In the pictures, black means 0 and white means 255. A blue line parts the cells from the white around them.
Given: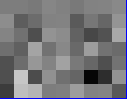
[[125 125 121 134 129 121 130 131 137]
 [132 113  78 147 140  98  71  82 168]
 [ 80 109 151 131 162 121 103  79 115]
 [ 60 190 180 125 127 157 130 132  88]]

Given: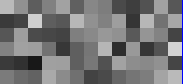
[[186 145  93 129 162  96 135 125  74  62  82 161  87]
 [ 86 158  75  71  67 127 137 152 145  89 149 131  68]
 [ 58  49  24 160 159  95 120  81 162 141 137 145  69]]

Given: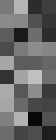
[[120 180  44  62]
 [ 93  25 109  44]
 [166  92  93 102]
 [170  87 141  58]
 [129 178   8  82]]

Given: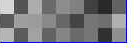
[[213  84 172 106 141 129  65  41  98]
 [180  91 162  99 134 106 117  49 144]]

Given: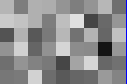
[[181 125 176 173 148 126 148 183 111]
 [ 83 178  88 122 183 114 180 102 193]
 [111 148 130 121  70 164 214 103 113]]

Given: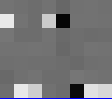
[[115 112 109 114 103 113 114 112]
 [118 109 109 115 106 110 108 109]
 [111 112 111 111 109 106 111 112]
 [110 232 206 113 108  10 225 215]]

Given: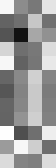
[[247 140 120 228]
 [ 84  18 167 145]
 [247  98 118 232]
 [ 86 131 201 123]
 [100 147 207 129]
 [155 247 206 109]]

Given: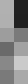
[[177  33]
 [157 122]
 [136 202]]
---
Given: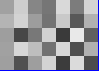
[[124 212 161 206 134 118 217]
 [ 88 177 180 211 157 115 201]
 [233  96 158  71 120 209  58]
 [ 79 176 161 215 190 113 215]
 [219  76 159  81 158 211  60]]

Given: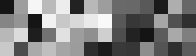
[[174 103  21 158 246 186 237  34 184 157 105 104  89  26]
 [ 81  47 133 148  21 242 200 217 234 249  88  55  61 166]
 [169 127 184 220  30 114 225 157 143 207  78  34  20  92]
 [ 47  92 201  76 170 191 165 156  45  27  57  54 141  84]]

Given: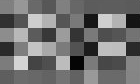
[[ 93  91 128 151 105  87 128 103  92  93]
 [179  21  48  84 205 179  85 121  22 207]
 [ 85 115 141 184  91  56 156  52 122  78]
 [189  41  42 126 196 169 123  82  28 191]
 [ 75 135 124 212  68  79 188   5 123  71]
 [106 133  94 107 104  99 115  98 153 106]]

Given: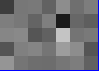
[[111 125  61 119 121  98 141]
 [103  94 126 120 100 127  27]
 [116 121 134 137  85  97 196]
 [141  85  84 128 133 117 157]
 [125  97 149 117 110 109 118]]

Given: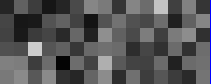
[[129  53  37  97  61  22  37  74 134 122  53 133 108 195  64]
 [ 97 133  69  23  25  83  98  66  19  83 114  81  72 109  32]
 [141  48  66  25  59  69  41 103  33 143  97  74 125  63 123]
 [ 49 109  80  77 205  85  97  55 105 112 107  45  70  49 107]
 [107 112 128 125  61 108   4 109  67 175  89  67  65 107  33]
 [ 42 116 121 138  88 138  48  38 101 140  45 112  61  86  60]]

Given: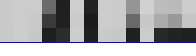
[[186 204 202 204 204 107  31 206  34 204 203 149 209 188]
 [153 197 202 204 201  58  33 203  27 204 203 105 200 171]
 [ 35  32 202 205 200  31  44 205  31 202 200  32 204  39]]
